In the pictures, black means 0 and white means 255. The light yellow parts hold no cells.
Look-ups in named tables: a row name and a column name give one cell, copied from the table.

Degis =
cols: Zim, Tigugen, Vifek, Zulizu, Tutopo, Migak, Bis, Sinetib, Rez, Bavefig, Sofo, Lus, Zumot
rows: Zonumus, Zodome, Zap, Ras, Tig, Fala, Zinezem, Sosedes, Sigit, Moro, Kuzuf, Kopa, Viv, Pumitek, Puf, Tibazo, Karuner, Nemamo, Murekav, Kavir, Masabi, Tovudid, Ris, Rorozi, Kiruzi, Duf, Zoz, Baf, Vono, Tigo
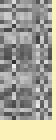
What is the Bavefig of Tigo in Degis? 192
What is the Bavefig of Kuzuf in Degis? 72
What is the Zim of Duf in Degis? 169
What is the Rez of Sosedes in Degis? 155
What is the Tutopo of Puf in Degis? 101
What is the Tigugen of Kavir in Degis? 189
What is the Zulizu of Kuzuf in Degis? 205
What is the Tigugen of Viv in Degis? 89
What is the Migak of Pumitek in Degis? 87
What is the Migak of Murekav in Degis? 170
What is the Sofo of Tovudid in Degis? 112
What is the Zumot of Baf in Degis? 194
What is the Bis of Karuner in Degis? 161
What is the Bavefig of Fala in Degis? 83
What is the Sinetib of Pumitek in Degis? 98
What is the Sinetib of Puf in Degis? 93

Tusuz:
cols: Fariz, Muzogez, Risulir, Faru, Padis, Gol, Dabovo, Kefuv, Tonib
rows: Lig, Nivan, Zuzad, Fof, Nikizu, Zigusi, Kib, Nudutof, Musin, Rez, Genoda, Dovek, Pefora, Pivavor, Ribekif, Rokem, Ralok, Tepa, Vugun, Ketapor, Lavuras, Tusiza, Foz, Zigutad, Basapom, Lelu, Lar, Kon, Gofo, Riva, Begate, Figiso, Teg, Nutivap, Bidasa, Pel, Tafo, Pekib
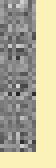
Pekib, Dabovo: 118
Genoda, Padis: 98
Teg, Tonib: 124
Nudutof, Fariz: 126
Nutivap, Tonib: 114
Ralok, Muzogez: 122
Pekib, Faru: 113
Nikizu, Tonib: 161
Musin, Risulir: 130
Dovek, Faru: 125
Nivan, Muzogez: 108
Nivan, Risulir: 206
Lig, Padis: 138
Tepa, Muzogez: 117
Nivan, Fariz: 141
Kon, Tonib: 111
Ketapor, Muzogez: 108

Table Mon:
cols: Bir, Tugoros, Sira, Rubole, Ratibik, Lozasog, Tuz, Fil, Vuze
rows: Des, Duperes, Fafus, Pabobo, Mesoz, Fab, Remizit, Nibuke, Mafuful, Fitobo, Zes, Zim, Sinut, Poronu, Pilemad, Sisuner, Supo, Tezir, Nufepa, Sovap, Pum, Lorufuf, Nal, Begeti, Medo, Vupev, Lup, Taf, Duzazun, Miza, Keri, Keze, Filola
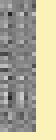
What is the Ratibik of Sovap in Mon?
163
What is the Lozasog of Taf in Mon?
132
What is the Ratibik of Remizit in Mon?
152
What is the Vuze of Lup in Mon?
158
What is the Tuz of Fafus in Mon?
141
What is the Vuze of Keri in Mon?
155
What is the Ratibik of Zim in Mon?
120
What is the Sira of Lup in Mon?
87
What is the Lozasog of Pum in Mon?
120
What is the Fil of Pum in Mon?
126
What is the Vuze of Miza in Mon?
105
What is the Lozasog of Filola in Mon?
149
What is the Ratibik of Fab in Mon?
138
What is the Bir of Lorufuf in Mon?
160
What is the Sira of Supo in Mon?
159
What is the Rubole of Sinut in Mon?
128
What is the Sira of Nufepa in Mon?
149
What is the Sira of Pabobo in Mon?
38
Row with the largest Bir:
Supo

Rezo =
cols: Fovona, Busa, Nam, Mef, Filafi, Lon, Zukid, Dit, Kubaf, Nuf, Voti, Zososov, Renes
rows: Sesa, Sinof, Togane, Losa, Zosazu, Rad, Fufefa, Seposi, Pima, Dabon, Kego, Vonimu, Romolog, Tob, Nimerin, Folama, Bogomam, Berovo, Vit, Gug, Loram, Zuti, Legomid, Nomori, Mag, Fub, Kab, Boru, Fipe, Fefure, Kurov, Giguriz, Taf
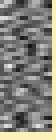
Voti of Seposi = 102
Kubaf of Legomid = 59
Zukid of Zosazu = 49
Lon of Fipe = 45
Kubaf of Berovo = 138
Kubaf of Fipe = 169
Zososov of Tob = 143
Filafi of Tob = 159
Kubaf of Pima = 103
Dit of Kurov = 110
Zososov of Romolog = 129

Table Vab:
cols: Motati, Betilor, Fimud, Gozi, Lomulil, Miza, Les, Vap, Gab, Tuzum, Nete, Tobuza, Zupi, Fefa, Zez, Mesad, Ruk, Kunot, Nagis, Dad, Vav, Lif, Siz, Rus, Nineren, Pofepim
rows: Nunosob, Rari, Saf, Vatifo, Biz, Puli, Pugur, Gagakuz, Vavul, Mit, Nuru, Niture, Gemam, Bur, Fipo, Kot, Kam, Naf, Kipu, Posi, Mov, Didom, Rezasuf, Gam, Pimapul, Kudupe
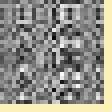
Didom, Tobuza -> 203
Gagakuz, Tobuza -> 171
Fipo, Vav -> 131
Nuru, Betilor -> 163
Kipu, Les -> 151
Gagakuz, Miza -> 144
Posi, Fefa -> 163
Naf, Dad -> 40
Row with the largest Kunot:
Pimapul

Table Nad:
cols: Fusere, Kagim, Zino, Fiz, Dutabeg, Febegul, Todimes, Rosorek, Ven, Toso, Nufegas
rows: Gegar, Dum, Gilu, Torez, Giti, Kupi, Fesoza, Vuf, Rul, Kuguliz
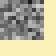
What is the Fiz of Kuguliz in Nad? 174
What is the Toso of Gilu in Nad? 165
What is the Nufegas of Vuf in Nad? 196
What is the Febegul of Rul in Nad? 112
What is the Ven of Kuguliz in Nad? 73
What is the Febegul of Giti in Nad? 173
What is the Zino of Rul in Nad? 110
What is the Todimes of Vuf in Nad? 125
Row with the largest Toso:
Dum

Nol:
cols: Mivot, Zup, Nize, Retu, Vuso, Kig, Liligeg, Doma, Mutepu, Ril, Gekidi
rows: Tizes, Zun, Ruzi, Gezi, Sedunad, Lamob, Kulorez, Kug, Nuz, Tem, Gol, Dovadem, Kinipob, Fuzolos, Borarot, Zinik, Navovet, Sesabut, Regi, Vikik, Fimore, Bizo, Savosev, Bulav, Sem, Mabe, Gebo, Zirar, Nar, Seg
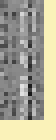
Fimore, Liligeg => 158
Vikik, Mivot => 134
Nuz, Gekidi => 142
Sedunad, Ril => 112
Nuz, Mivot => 162
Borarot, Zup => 92
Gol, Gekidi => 126
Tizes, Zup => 122
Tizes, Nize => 139
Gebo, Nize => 147
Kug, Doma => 97
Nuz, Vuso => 142
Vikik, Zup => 89
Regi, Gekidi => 139
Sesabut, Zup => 138
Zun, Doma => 70
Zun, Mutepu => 135
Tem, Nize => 148
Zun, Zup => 100
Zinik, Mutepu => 193

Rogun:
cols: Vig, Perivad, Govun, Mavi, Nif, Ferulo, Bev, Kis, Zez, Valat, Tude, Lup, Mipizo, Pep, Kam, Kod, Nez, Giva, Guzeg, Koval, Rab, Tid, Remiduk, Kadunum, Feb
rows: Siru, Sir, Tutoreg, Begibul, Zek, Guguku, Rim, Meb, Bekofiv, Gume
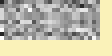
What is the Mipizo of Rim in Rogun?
189
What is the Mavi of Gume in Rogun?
194
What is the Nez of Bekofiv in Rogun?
103
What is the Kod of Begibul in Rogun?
158
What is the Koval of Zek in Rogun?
190
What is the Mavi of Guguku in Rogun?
123
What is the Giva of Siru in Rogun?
142
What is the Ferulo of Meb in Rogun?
194
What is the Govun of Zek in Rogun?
145
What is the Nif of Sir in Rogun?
151
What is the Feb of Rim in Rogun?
154
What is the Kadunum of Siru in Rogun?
181
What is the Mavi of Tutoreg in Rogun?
194
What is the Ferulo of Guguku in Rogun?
221
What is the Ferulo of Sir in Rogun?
194
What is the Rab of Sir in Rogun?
42
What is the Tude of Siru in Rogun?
181
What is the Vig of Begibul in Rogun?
213
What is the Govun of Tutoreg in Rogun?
188
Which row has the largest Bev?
Sir

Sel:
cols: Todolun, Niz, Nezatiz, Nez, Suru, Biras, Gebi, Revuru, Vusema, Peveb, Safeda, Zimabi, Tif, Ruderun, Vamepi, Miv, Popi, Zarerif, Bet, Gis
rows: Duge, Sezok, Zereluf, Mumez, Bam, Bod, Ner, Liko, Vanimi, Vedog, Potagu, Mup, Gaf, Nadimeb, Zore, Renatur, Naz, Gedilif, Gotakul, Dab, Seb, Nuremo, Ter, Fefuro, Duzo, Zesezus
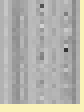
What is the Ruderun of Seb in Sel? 178
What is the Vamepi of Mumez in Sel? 184
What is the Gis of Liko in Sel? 175
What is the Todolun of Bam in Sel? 177
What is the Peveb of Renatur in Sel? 169
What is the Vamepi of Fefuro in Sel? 182
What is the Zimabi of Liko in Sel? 189
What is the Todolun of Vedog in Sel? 177

